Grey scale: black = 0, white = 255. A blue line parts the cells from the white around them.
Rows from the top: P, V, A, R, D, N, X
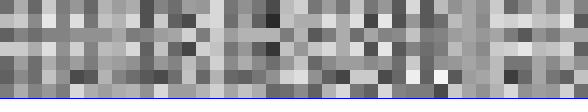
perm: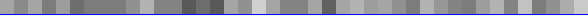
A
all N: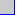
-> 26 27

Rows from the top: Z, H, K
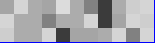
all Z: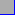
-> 3 6 9
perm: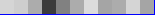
Z
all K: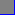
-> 10
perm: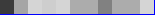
H
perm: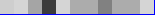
H
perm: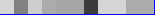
K

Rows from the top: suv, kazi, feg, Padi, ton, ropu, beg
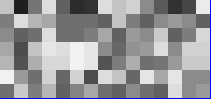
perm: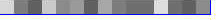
feg
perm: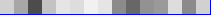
Padi
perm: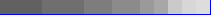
feg
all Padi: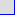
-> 5 12

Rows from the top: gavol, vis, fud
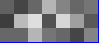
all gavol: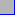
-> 4
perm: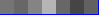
gavol
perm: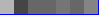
fud
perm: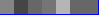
fud

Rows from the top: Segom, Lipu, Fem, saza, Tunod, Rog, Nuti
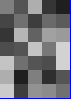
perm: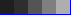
Rog
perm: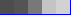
saza
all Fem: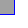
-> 4
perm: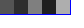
Rog

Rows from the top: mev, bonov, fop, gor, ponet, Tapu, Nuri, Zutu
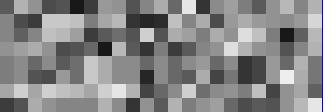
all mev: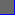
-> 13
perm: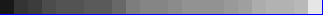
mev
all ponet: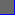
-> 3 11 13 16 21
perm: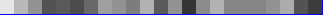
Zutu
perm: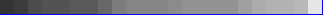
Zutu
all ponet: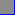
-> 2 4 9 10 12 14 17
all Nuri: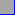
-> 1 3 7 22

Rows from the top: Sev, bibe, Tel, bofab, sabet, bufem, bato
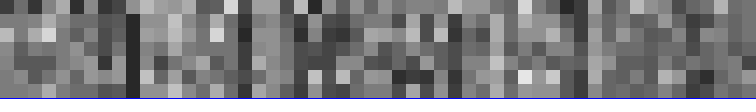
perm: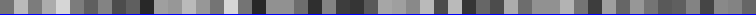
Tel
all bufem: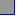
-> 7 9 27 35 39 49 54

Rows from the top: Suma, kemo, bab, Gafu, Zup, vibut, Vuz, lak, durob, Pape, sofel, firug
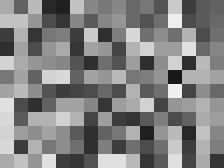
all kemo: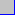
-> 1 2
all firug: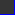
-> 6 11 16
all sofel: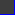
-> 2 9 14
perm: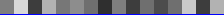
sofel
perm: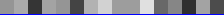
Gafu

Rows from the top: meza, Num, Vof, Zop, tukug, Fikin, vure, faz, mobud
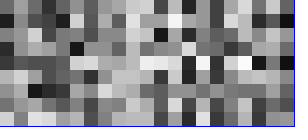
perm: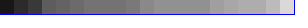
vure
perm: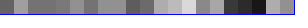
vure
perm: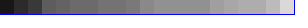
Zop

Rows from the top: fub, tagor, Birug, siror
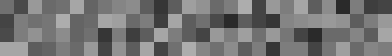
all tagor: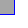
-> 8 13
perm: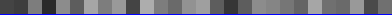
fub
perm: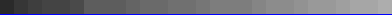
fub
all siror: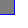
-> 5 19 21 22 28
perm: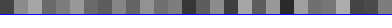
fub
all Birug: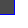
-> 1
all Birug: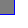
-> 2 9 13 17

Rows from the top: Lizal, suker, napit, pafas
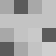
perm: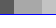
Lizal
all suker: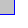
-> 1 2 3 4
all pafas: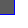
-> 1
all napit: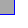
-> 1
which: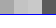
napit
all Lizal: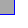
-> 1 3
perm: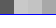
napit

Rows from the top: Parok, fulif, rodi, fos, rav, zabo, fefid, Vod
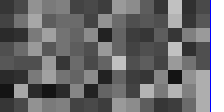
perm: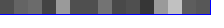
rav
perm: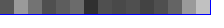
fos
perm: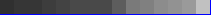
Parok

